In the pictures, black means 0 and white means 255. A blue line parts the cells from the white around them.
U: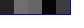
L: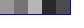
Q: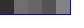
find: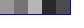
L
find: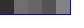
Q

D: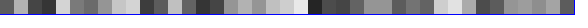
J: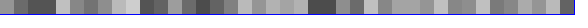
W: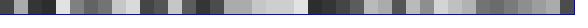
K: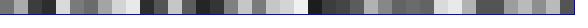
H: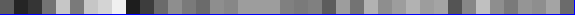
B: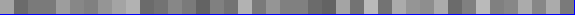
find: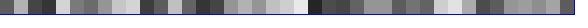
D
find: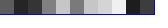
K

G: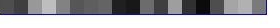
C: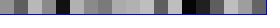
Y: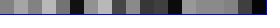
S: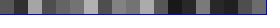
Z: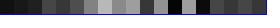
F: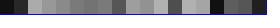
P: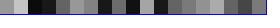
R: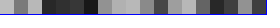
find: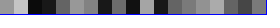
P
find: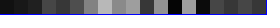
Z
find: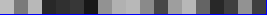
R
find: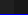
G
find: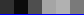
G

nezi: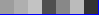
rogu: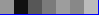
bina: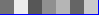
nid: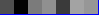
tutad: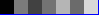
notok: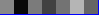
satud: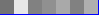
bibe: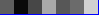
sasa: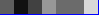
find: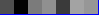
nid
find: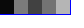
notok
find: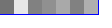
satud

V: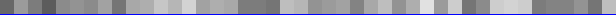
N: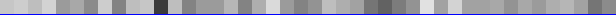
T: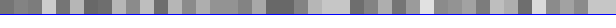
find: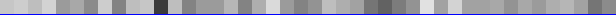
N
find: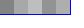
V

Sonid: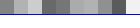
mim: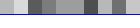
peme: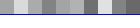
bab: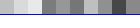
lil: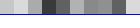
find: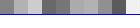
Sonid
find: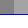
peme
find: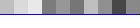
bab

